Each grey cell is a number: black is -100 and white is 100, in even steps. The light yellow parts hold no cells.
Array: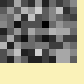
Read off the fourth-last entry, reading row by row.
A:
-74
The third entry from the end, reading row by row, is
31
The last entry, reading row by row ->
-28
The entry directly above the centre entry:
-38
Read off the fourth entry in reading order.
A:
-38
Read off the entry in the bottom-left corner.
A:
-38
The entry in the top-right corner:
6
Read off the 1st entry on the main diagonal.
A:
-64
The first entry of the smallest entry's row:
6
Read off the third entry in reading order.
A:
31
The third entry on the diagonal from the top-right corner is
-17
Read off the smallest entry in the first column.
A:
-74
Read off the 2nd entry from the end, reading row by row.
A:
31
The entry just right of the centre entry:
-5
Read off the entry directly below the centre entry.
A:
-51
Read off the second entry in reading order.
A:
-51
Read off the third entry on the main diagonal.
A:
31

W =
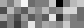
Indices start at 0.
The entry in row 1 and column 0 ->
-39
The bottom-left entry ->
-39
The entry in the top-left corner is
32
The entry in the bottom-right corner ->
-2
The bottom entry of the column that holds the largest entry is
-2
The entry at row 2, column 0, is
32
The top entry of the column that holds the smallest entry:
-100
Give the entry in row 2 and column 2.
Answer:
-39
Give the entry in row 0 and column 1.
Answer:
-2
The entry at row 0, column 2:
45

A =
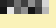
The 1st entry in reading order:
-73
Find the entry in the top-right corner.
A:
67

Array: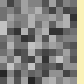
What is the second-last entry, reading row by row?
26
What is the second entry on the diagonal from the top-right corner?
-47
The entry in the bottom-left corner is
-35
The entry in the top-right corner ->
-11
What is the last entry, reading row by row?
14
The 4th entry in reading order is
26
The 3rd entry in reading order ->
-11
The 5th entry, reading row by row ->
2
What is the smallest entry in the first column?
-70
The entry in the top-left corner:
14
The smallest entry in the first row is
-47
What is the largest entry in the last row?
39
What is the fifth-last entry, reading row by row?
26
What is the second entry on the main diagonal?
2
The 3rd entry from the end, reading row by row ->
2
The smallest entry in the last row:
-70

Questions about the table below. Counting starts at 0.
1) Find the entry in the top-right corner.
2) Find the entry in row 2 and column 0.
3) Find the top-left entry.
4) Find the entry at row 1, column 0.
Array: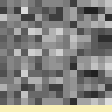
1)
52
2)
52
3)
-18
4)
-51

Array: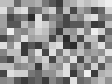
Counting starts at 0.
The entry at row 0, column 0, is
49
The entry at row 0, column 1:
49
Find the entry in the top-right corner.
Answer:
87
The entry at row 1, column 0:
75
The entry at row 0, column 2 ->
-19
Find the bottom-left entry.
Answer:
4
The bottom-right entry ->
14
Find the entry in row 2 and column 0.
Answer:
26
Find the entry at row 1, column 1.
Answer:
4
